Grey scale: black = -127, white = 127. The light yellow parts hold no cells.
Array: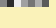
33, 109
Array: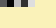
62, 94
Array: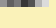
-72, 91
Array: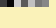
-38, 76
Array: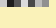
91, 91
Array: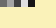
-62, 96
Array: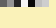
117, 117
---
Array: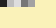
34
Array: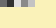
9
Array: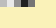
17
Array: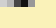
24
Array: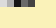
-21
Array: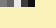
-28
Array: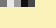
-8
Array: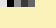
-25
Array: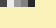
1
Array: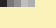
18
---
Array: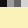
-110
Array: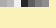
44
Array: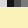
89
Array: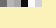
-19
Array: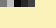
-6
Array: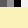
-37
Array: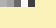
49
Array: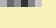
49
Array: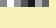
9
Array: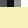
-41
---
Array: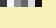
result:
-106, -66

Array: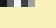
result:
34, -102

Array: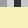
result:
71, 30

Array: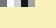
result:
37, -8

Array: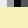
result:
-41, 107

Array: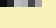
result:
37, -113

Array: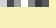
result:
-36, 84

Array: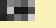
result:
34, -94
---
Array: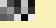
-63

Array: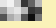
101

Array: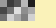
94

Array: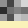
1

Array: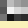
87

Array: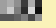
-1
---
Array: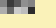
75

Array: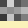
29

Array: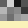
9

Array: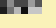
55

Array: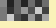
-31

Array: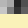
-76

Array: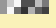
-18

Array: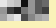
-95
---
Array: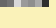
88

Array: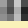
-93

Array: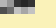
-48

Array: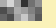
-50

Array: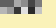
26

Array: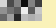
31

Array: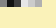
-109
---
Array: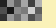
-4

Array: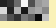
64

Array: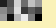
-127

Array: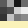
9

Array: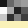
-65

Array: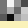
63

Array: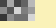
85

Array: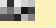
2

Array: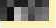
-5
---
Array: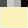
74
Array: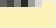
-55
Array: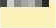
77
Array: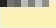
-12
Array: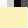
79
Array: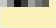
3
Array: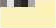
97
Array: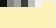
5
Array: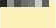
19
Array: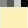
-37
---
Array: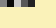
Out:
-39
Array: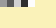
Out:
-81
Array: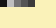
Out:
-42
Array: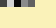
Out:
11
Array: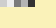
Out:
52
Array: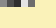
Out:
100
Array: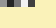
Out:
114
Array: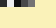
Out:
-54
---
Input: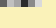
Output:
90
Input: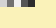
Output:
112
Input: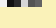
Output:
114
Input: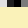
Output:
97
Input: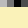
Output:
59
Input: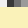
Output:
112
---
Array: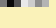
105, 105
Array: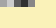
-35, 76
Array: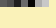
-21, 72
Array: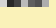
58, 84
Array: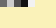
-47, 114
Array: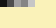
33, 70
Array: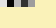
59, 98
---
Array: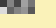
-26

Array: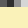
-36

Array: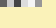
-59

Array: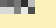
90

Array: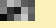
-63

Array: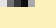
-14
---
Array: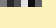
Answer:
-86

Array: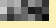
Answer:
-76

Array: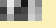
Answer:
37

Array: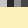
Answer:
-87

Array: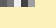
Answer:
-5

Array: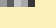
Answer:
-33
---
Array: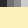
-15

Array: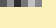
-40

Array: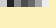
-49

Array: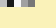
-8

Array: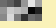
-92

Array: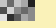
-79

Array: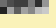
-80

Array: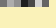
-55

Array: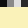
-86
